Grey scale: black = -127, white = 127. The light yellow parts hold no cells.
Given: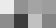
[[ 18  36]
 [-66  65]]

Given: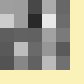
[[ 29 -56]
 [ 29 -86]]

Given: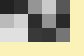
[[-80  21]
 [ 82 -83]]

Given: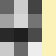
[[ 76 -60]
 [ 86 -11]]

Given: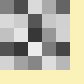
[[-50  90]
 [ 76 -41]]

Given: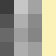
[[70 35]
 [47 10]]

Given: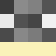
[[ 11   1]
 [-45 -58]]
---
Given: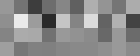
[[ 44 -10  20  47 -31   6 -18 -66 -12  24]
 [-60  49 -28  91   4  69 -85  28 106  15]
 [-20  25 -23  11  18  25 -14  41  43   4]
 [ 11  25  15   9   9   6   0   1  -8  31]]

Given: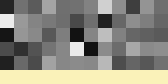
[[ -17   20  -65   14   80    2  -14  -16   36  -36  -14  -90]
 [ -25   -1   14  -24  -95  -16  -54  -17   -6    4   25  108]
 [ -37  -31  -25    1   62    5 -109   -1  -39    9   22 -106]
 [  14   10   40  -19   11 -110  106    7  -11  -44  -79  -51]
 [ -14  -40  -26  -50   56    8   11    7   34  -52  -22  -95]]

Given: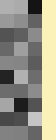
[[-107   43   48]
 [ -29   14   25]
 [  11  -32  -44]
 [ -23   31  -23]
 [ -35    5    7]
 [ -18   49  -92]
 [  12  -20  -18]
 [ -44  -99   38]
 [  69  -50  -55]
 [ -26    0    2]]

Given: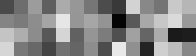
[[  54   73  -11    8   83  -70  -51   -9   23   43  -32   28  -18  -53]
 [  25   90   71   40  -38 -123   20   38   22  102   37   13   -4    4]
 [ -98 -101   44  -26   33  -48   -3   21  -30   85  -40   12   46   68]
 [   7   61   79  -92   16  104  -51   13  -26  -13  -59  -23   -7   86]]

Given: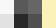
[[-25 -38 120]
 [-47 -86  98]]

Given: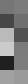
[[ -3  -9]
 [-16 -57]
 [-45  58]
 [ -4  75]
 [ -2 -95]
 [ 26  33]]

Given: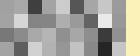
[[ 27  71  38 -41  76  36 -64  40  33]
 [ 24 106 -28  26  46   5   4  86  35]
 [ 17 -68  14  39  16  53  40  11  -7]
 [ 69 -90   8  66  22  50  81 -33  35]]
